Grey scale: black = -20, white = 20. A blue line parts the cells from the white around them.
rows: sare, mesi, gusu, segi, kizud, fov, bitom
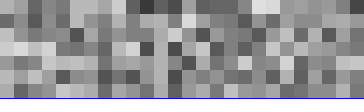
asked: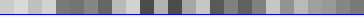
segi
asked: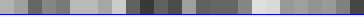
sare
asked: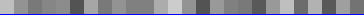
gusu
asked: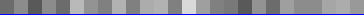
mesi
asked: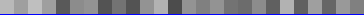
fov

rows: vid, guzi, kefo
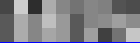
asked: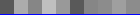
guzi
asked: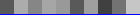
kefo
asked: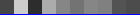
vid

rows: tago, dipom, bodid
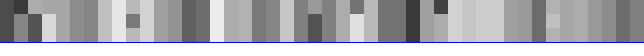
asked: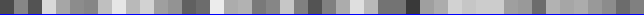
bodid

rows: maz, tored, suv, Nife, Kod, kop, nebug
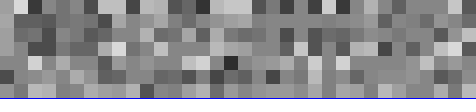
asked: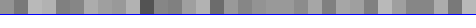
nebug
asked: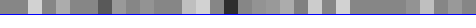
Kod
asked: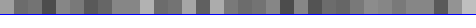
suv
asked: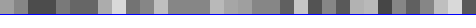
Nife

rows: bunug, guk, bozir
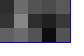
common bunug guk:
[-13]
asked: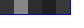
guk

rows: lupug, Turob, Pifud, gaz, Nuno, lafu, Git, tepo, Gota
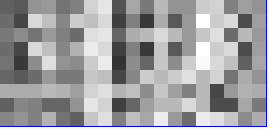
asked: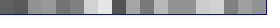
lupug
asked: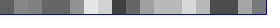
tepo

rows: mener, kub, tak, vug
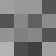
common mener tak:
[-7]
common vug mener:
[5]
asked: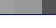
mener
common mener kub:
[-7]

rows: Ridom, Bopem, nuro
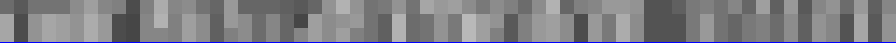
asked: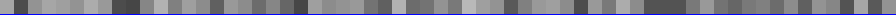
Bopem
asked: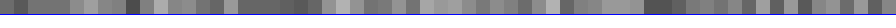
Ridom

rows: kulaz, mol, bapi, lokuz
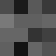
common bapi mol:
[-4]
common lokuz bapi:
[-4]
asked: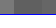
mol
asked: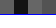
lokuz
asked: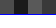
kulaz

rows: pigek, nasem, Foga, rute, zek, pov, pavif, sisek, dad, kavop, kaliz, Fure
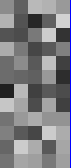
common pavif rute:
[-6]
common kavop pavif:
[-6]
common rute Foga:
[-1]
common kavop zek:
[-6]
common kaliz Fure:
[6]
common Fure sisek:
[6]

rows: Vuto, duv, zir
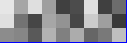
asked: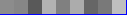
zir
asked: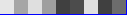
Vuto
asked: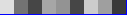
duv

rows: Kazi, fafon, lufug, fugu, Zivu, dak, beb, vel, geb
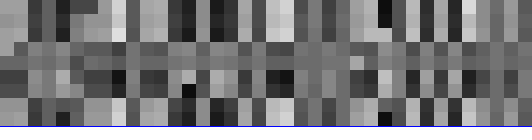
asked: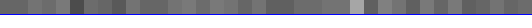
Zivu
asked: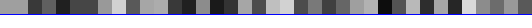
Kazi
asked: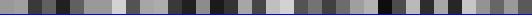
geb
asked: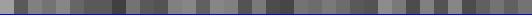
fugu
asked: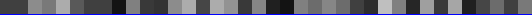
dak

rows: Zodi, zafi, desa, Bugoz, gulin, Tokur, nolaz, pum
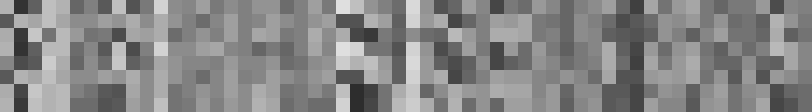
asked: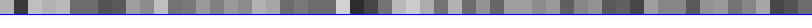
pum
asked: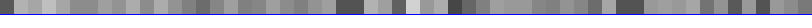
Tokur
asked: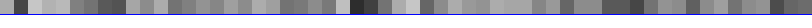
nolaz
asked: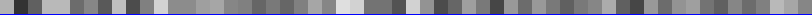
Bugoz

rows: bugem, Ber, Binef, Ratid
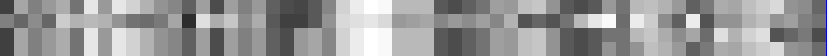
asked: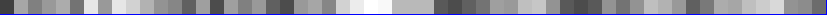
Ratid
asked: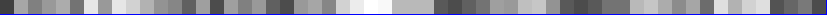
Binef

